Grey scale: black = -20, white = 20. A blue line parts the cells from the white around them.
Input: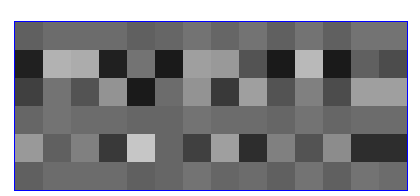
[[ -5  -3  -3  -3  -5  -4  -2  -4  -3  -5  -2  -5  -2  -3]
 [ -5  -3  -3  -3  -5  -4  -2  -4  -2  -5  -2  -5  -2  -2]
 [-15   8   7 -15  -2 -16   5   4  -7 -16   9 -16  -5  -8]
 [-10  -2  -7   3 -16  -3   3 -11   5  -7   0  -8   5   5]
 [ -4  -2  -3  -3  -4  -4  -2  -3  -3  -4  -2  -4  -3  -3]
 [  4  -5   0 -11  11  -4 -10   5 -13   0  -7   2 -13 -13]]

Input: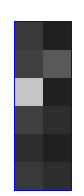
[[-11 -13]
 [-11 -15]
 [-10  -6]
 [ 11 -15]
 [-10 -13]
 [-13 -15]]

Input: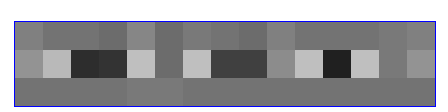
[[ -2  -2  -2  -2  -1  -1  -2  -2  -2  -2  -2  -2  -2  -2  -2]
 [  0  -2  -2  -3   1  -3  -1  -2  -3   0  -2  -2  -2  -1   0]
 [  3   9 -13 -12  10  -3  10 -10 -10   2  10 -15  10  -1   3]]

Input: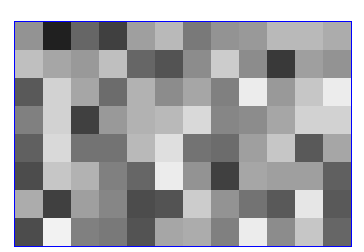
[[ -8  18   0  -1  -7   6   7   0  17   2  11  -4]
 [  3 -15  -4 -10   5   9  -1   3   4   9   9   7]
 [ 10   6   4  10  -4  -7   2  12   2 -11   5   3]
 [ -6  13   6  -3   8   2   6   0  17   4  11  17]
 [  0  13 -10   4   8   9  14   1   2   6  13  13]
 [ -5  14  -2  -2   9  15  -2  -3   5  11  -6   6]
 [ -8  11   8   0  -4  17   3 -10   6   5   5  -5]
 [  7 -10   5   1  -8  -7  12   3  -2  -6  16  -6]]

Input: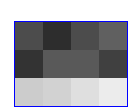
[[ 12  13  15  17]
 [ -8 -13  -8  -5]
 [-12  -6  -6 -10]]

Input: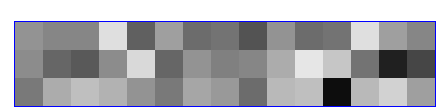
[[ -1   7  10   8   3  -1   6   4  -3   9  10 -18   9  13   5]
 [  3   1   1  15  -5   5  -3  -2  -7   3  -3  -2  15   5   1]
 [  2  -4  -6   2  14  -4   3   0   1   7  16  11  -2 -15  -9]]
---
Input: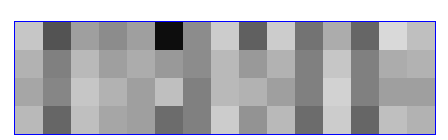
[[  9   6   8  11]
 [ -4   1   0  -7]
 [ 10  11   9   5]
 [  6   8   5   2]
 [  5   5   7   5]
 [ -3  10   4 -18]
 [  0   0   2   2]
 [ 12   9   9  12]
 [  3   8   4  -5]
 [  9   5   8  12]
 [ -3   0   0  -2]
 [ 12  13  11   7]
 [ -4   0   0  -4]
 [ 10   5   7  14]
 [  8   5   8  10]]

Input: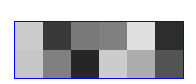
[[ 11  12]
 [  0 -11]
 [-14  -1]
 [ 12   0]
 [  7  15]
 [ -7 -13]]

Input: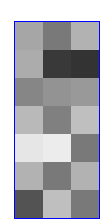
[[ -7   8  16   9   1   7   6]
 [ 10  -1  17   0   3 -11  -1]
 [ -1   8  -1  10   4 -12   8]]

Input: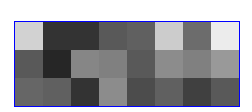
[[ -4  -6  13]
 [ -5 -14 -12]
 [-12   1 -12]
 [  2   0  -6]
 [ -8  -6  -5]
 [ -5   2  12]
 [-10   0  -3]
 [ -6   4  17]]

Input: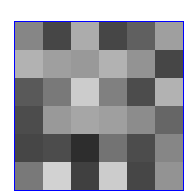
[[ -1  -9  -8  -6   8   1]
 [ 13  -8   4  -1   5  -9]
 [-10 -13   6  12   4   7]
 [ 12  -2   5   0   8  -9]
 [ -9  -8   2  -8   3  -5]
 [  3   1  -4   8  -9   5]]

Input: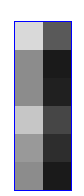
[[  2   4  11   2   2  14]
 [-16 -13  -9 -15 -16  -6]]

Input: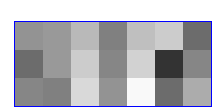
[[  1  -3   3]
 [  0   4   4]
 [ 14  12   9]
 [  3   1   0]
 [ 19  13  10]
 [ -3 -12  12]
 [  7   1  -3]]
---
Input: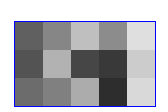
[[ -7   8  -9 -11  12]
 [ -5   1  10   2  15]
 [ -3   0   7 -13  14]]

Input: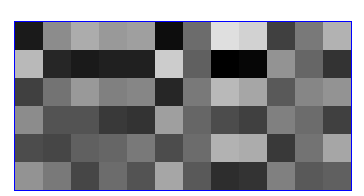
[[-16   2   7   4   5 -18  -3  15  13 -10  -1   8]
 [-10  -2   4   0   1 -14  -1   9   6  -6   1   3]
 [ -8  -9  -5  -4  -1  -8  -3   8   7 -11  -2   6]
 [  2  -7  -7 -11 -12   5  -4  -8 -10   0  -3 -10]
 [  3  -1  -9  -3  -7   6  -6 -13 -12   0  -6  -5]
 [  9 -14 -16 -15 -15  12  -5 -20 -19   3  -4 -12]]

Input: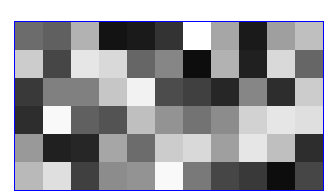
[[-13  19  -5  -7  10   3  -2   2  13  16  15]
 [-11   0   0  11  18  -8 -10 -14   1 -13  12]
 [ -3  -5   8 -17 -16 -12  20   6 -16   5  10]
 [  4 -15 -14   6  -3  12  14   5  16  10 -13]
 [  9  15 -10   2   3  19  -1  -9 -11 -18  -9]
 [ 12  -9  16  14  -4   1 -18   8 -15  14  -4]]

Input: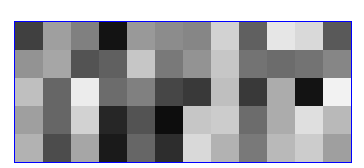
[[-10   5   0 -17   4   2   1  13  -5  16  14  -6]
 [  3   6  -7  -5  11  -1   3  11  -2  -3  -2   1]
 [  5  -4  13 -14  -7 -18  11  12  -3   7  15   9]
 [  8  -8   6 -16  -4 -13  14   8  -1   9  12   5]
 [ 10  -4  17  -3   0  -9 -11  10 -11   7 -17  18]]

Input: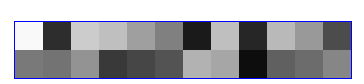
[[ -1  -2   3 -11  -9  -7   8   6 -18  -5  -3   1]
 [ 19 -13  12  10   5   0 -16  10 -14   9   4  -8]]

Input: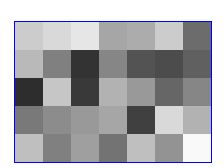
[[-13  11 -11   8   4  -4   1]
 [ -1   2   4   6 -10  14   8]
 [  9   0 -12   1  -7  -8  -5]
 [ 10   0   5  -2  10   3  19]
 [ 12  14  16   6   7  12  -3]]

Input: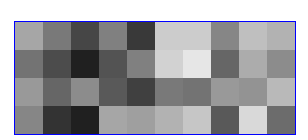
[[ -2  -8 -15  -7   0  13  16  -4   7   2]
 [  1 -12 -15   6   5   8  11  -6  14  -3]
 [  4  -4   2  -6 -10  -1  -2   4   3   9]
 [  6  -1  -9   0 -11  12  12   1  10   8]]
